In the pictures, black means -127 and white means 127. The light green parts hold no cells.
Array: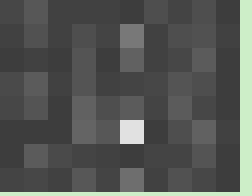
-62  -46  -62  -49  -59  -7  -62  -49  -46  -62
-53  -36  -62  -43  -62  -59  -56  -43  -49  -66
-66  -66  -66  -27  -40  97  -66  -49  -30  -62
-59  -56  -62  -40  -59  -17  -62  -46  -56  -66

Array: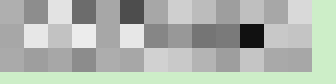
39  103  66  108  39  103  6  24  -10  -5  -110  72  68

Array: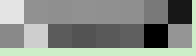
9  78  -36  -44  -38  -32  -127  21

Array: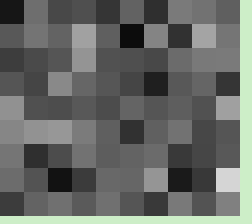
-39  -11  -28  33  -32  -115  4  -78  36  -10
-42  -58  9  -25  -41  -58  -96  -39  -26  -74
6  18  23  -4  -32  -78  -31  -13  -56  -42
-19  -44  -109  -68  -23  -25  21  -101  -71  85

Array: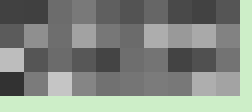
-36  15  -17  34  -8  -20  45  25  41  2
-77  -4  69  5  -14  -10  -4  -7  46  35

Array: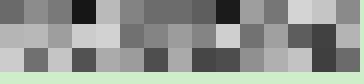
53  56  30  76  82  -14  4  28  4  79  -13  32  -34  -62  52

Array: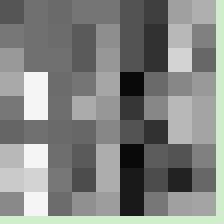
-8  -15  -19  -37  14  -45  -78  57  0
41  117  -19  -10  38  -117  -22  7  24
-25  -15  -21  -24  6  -45  -78  57  35
74  84  -9  -51  46  -103  -50  -94  -23

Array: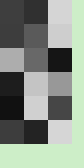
-66  -37  78
-98  68  24
-66  -92  86
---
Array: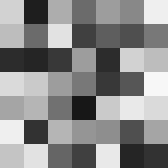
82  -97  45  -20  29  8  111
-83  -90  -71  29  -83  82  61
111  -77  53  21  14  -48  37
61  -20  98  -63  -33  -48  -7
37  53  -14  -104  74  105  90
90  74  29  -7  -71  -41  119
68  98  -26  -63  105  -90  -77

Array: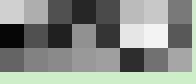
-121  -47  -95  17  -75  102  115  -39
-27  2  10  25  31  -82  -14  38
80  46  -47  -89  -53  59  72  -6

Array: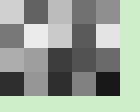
80  -29  60  -14  15
-81  22  -81  1  -103
45  30  -66  -45  -21
-7  107  74  -37  100

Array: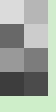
-66  -52
25  -3
91  54
-23  76

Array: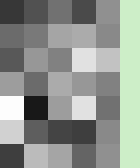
125  -103  29  97  -14
-72  -46  -14  -53  16
81  -33  -59  -65  9
29  -20  43  23  1
-20  -6  37  43  9
-39  23  1  97  66
-65  59  37  -27  16

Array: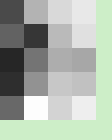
-29  -73  58  96
-89  -11  45  39
-81  18  71  65
-53  51  89  104
-23  125  83  110

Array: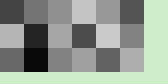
-23  -118  2  32  -29  46
53  -91  38  -51  74  2
-59  -11  16  68  24  -43
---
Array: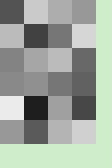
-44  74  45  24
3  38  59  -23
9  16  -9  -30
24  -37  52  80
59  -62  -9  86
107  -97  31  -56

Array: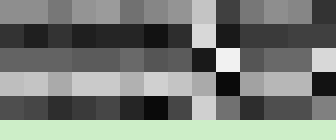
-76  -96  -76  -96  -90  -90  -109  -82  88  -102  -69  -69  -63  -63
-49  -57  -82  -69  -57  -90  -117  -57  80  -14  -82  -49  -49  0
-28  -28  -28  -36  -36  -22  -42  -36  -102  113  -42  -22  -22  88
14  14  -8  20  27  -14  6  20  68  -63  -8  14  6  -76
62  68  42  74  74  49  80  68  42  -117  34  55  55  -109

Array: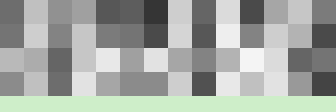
-18  64  17  32  -40  -34  -74  78  -26  91  -53  38  70  -4
-11  78  3  70  -4  -11  -53  85  -40  110  3  78  51  -53
11  64  -18  98  38  11  11  78  -46  104  64  98  25  -59
57  44  -26  70  104  32  98  38  3  51  116  91  -26  -11

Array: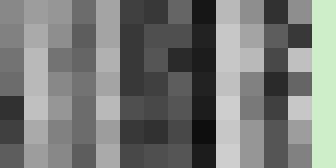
-78  64  22  -19  57  -48  -55  -42  -99  78  -6  -63  71
-63  42  1  -19  29  -71  -78  -55  -113  71  22  -42  29
-34  29  8  -34  42  -55  -48  -42  -99  78  22  -42  1
-19  57  8  -12  36  -71  -63  -34  -93  64  1  -85  -26
-12  57  -12  -26  49  -71  -42  -85  -99  71  57  -55  64
1  42  14  -34  36  -71  -48  -48  -93  71  36  -34  -71
8  29  22  -19  36  -63  -71  -26  -105  57  14  -78  14

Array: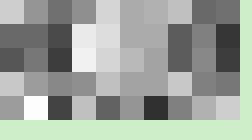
-41  -8  -66  113  85  57  35  -35  8  -66
-22  -22  -53  106  93  43  43  -35  0  -73
28  125  -60  64  -29  21  -79  0  49  78
72  28  8  15  64  35  35  72  0  -8
78  21  -15  15  85  43  49  64  -22  -15

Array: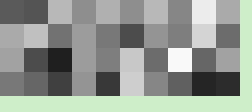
-37  -43  56  14  48  14  56  6  108  42
-7  -25  -63  20  -71  78  6  -31  -90  -83
34  -51  -96  28  -1  72  -19  121  -25  34
42  64  -13  28  -7  -51  20  -1  84  -19

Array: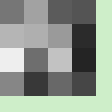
-9  34  -36  -43
6  -71  -23  -57
53  47  26  -84
110  -17  66  -91
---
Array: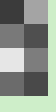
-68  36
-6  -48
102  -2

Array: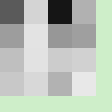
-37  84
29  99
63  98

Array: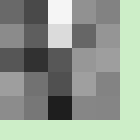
-22  -54
11  -33
-41  -78

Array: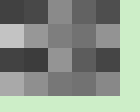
-62  -55
67  23
-61  -67

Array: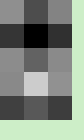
15  -50
-74  -127
12  -29

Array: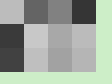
60  -27
-69  72
-62  63

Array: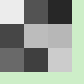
108  -44
-57  60
-22  -64
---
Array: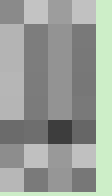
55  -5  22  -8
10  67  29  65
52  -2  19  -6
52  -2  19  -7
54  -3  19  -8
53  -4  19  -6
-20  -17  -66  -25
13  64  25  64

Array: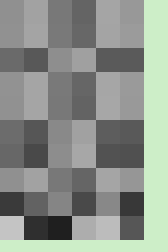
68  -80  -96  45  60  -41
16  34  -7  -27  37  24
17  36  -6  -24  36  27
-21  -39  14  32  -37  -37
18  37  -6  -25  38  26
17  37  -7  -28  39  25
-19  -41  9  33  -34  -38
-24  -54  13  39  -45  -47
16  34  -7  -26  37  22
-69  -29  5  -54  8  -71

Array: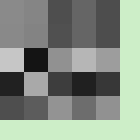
-49  -35  19  -18  17
10  5  -49  -26  -50
9  3  -47  -26  -50
70  -107  17  54  29
-94  41  -66  -95  -72

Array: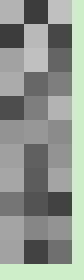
33  -61  -15
52  -68  64
-67  58  -57
34  64  -26
43  -24  -2
-50  -1  52
20  23  11
32  -31  20
38  -36  36
-9  -44  -61
36  6  19

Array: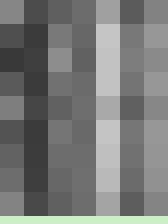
3  -54  -31  -18  36  -34  4
6  -51  -32  -19  32  -36  2
-48  -68  -6  -24  69  -7  23
-70  -64  13  -30  66  -2  10
-37  -68  -14  -20  66  -11  23
-1  -57  -30  -17  41  -31  7
-44  -68  -10  -22  68  -9  23
-29  -67  -18  -18  63  -14  21
-18  -65  -24  -16  57  -20  17

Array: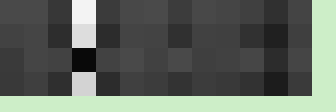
-70  -64  -80  83  -83  -63  -67  -76  -67  -70  -77  -99  -69
-54  -54  -72  115  -68  -55  -53  -67  -55  -58  -63  -79  -59
-61  -58  -82  93  -83  -59  -60  -79  -62  -63  -78  -95  -64
-69  -58  -61  -118  -61  -54  -62  -54  -64  -62  -57  -83  -58
